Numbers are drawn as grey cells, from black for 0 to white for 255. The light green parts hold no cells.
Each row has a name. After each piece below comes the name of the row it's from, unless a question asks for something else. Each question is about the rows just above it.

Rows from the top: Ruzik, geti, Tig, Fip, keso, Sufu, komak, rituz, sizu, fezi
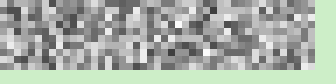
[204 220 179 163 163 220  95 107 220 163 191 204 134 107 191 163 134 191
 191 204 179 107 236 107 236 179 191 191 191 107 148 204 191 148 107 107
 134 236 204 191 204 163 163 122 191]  Sufu
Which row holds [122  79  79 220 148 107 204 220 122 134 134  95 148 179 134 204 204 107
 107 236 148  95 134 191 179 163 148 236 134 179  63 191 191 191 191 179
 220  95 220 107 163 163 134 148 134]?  geti
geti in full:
[122  79  79 220 148 107 204 220 122 134 134  95 148 179 134 204 204 107
 107 236 148  95 134 191 179 163 148 236 134 179  63 191 191 191 191 179
 220  95 220 107 163 163 134 148 134]
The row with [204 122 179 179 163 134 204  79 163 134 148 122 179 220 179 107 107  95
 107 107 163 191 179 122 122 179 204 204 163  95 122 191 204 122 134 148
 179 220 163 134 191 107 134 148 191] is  Ruzik

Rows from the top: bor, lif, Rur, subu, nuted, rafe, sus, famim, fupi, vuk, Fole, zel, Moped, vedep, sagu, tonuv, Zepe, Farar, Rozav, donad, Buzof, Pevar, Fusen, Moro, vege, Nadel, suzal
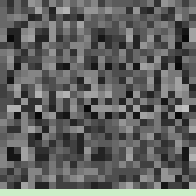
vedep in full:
[ 64  78 149  35  91 178 133  48 162 178  91 120 162 162 133 162 104 104
  21 149  64  35  78 149  48 149 133  64]
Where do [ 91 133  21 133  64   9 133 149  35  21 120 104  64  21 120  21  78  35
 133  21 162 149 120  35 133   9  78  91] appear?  Zepe
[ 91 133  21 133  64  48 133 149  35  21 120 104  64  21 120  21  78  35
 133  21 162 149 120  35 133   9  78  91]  vuk
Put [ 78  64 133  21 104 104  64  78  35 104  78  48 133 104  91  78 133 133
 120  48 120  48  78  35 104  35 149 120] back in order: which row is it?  sus
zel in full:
[ 91  21 120 133 133 104  64  78 120 120  78  35 149 133  35 104  91  48
 133  78  78 149  35 133 120 162  35 120]

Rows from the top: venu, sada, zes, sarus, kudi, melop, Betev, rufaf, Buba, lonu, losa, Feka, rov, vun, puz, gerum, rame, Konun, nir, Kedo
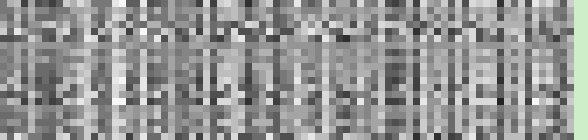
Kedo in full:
[204 107 231 177 120 120  94  94 204 218  94 133 204  79 189 133 218 204
  64 149 231 107 107 204 189  79  94 204  64 204 107 204  94 218  79  79
 107 107 231 120  79  79 177 204 231 189 189 120  94 204 189 177 164  94
 133  79 107 204 177  48 149 204  48 164  64  79 189 231  79 120 189  94
 189 189 189  79 164  79 107 164 107  94]
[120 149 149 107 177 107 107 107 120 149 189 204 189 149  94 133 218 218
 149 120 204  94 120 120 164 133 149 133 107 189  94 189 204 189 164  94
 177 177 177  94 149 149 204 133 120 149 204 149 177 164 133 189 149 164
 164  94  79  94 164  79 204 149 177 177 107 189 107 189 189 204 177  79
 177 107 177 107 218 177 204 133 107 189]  Konun
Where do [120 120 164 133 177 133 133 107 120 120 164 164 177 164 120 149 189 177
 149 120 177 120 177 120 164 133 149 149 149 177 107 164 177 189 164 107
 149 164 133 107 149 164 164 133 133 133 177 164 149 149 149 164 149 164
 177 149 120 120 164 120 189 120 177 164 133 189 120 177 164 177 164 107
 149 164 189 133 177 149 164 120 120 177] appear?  sada
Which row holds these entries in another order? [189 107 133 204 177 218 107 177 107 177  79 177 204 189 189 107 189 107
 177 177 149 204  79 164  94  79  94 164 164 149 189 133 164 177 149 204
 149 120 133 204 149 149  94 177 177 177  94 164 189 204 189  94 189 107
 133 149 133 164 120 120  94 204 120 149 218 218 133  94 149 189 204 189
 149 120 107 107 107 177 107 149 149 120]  Konun
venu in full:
[120 177 189  64 164  79  94  64  94 204 177 218 189 120 120 120 231 247
  94  94 231  79  94 107 164 120 133 120  64 218  64 204 218 189 133  48
 120 177 204  79 120 133 231 120  94 120 204 107 164 164 107 218 133 120
 204  79  64  94 189  64 218 164 149 204  94 204  79 218 204 218 204  48
 189 107 204  79 231 189 218 164  94 204]
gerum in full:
[120 120 149 149 177 149 133 133 149 120 133 149 189 177 120 133 189 133
 164 149 164 149 189 120 149 133 120 164 164 149 120 120 149 177 189 133
 133 149 120 120 164 149 164 164 149 120 189 164 120  94 133 149 133 164
 177 149 133 149 164 149 189 149 177 149 133 189 149 177 120 149 164 120
 149 149 189 133 149 164 133  94 164 177]

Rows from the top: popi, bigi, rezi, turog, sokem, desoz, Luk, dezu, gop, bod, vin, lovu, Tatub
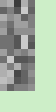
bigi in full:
[100 127  86 202 100]
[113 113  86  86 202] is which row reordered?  Luk
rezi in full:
[175 143 159 100 127]

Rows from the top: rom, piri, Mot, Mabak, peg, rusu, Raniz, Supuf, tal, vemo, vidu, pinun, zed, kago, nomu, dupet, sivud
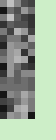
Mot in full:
[122 193  96  66  51]
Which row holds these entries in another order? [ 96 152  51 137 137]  vidu
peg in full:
[122  66 180 152  66]
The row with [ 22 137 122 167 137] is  kago
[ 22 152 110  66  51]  vemo
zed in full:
[110 110 110 110  96]
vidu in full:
[ 51 152  96 137 137]

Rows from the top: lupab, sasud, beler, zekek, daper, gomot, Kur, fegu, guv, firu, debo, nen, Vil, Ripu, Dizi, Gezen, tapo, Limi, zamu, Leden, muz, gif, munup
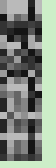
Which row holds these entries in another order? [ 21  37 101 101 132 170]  Dizi
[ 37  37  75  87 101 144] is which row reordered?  Limi
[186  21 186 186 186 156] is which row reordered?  sasud
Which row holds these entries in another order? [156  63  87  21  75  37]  fegu

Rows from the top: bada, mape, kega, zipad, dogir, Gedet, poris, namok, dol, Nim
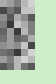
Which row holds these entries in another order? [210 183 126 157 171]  bada
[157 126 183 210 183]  dol
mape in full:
[ 72 114  88 196 196]

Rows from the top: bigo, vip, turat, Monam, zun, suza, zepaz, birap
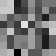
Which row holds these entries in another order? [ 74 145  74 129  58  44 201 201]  vip
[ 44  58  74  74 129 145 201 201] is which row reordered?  vip
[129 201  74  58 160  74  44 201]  zun
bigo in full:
[188 201  28  74 145  87 116 116]

